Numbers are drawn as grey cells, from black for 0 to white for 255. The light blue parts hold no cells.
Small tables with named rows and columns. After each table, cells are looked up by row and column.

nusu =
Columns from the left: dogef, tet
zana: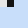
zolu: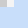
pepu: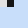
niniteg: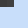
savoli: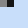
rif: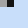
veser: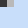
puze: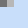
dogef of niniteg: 60
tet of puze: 183
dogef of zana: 230
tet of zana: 19
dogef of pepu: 225
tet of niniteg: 64

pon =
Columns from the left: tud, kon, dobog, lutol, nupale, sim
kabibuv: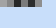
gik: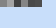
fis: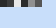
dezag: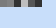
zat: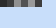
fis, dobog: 232
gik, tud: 131
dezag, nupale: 86
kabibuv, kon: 135
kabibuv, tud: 163
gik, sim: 77
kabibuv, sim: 142
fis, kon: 59
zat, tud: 43
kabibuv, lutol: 123
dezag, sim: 50
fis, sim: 85
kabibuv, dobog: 40
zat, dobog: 145
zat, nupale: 153
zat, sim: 61
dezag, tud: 123

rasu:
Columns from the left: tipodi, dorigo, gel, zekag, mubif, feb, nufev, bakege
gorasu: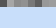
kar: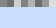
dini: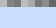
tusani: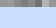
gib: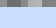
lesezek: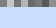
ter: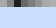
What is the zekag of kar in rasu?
129
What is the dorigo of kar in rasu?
113
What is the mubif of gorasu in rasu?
120
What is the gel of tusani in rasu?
138
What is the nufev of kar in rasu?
151
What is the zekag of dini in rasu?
189
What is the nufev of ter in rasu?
168
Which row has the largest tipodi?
dini

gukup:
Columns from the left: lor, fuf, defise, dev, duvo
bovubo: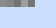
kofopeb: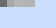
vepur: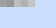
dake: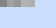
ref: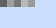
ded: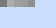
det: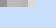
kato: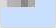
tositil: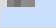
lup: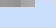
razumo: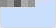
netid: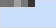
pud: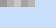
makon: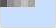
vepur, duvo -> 196
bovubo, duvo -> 117
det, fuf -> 187
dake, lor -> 133
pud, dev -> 163
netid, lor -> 117
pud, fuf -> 176
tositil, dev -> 141
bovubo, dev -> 158
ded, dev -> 155
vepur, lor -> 159
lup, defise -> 146
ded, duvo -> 143
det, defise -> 186
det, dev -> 180
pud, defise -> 199
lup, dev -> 166
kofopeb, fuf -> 167
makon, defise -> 163
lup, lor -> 153

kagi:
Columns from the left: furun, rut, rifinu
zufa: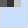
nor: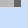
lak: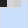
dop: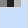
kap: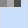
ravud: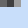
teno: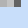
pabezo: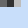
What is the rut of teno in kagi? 195
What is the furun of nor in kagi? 183
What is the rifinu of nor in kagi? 101
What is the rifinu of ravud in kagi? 157
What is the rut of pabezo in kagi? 49
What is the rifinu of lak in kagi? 205
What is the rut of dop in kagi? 34
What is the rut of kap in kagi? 169
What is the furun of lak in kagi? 35
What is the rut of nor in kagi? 185
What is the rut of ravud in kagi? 63
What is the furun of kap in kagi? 134

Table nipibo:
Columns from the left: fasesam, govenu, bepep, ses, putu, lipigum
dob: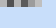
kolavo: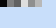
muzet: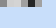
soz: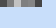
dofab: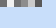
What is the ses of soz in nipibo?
127
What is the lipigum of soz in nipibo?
69
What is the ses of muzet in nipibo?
160
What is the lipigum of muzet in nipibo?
161
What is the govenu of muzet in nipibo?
209
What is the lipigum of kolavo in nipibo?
184
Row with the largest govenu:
dofab

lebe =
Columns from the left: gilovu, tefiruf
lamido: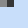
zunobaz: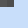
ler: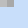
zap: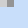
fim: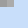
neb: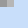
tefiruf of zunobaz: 77
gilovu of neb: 153
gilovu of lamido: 137
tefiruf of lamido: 54
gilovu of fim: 157
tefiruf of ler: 168
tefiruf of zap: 148
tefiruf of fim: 171
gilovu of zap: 207
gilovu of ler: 189
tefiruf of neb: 182
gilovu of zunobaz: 85

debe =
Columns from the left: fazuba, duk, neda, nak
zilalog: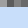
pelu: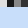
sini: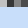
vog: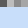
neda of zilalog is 129
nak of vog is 166
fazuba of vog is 91
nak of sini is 76
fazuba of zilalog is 159
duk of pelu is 24
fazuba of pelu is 222
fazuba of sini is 193
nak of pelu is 51
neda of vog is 139
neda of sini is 132
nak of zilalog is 105
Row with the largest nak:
vog

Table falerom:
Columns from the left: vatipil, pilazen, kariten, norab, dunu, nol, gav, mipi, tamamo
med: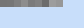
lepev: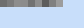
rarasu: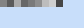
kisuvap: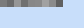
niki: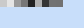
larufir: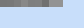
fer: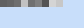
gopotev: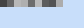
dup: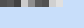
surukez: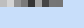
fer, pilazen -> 101
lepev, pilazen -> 123
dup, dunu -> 142
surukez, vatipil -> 190
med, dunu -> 123
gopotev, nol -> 186
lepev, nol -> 142
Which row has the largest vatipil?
niki

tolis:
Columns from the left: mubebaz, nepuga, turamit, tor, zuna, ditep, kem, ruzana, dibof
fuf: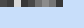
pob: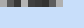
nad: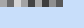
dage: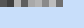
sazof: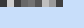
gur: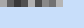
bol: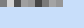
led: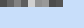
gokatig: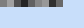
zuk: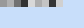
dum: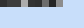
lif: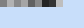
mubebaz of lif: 128
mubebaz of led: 78
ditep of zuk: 173
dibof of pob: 176
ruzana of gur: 114
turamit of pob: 56
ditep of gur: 76
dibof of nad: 88

